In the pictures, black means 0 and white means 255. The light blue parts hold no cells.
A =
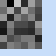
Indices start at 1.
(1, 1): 136
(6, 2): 75
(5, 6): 115
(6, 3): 95
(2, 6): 71
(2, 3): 71
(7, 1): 67
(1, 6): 97
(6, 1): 137
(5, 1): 21
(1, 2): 3

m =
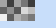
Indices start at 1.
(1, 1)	165
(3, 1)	239
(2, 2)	143
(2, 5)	189
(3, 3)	176

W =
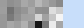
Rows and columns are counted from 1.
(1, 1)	156
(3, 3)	144
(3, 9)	244
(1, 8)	152
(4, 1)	151
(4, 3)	158
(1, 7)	165
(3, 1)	152
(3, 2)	122
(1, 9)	137
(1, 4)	168
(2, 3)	140

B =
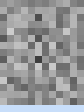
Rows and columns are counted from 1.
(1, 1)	147
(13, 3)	118
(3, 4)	165
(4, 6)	142
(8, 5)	161
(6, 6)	84
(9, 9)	165
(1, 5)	122
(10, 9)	109
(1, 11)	131
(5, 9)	143
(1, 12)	119
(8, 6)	189
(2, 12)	173
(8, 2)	138
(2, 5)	146
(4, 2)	169
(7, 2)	168
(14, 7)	131
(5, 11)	154
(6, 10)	136
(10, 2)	145
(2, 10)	116
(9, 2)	179
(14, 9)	119
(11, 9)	128
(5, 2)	204
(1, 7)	125
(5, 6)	119
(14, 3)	163
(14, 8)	167
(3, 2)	173
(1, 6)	133
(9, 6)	62
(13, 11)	109
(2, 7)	164
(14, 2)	165
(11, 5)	140

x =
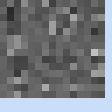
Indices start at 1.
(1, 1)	86
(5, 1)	98
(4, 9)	97
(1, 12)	87
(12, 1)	96
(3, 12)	111
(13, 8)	102
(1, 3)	70
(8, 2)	149
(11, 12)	82
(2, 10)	135
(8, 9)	106
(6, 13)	105
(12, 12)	94
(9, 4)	67
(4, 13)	97
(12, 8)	91
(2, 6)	85
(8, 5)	98
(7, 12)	97
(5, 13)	97
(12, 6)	99
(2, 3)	78
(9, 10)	74
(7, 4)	121
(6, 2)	125
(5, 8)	156
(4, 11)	118
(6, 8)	90
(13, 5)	101
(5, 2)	68
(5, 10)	138
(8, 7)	118
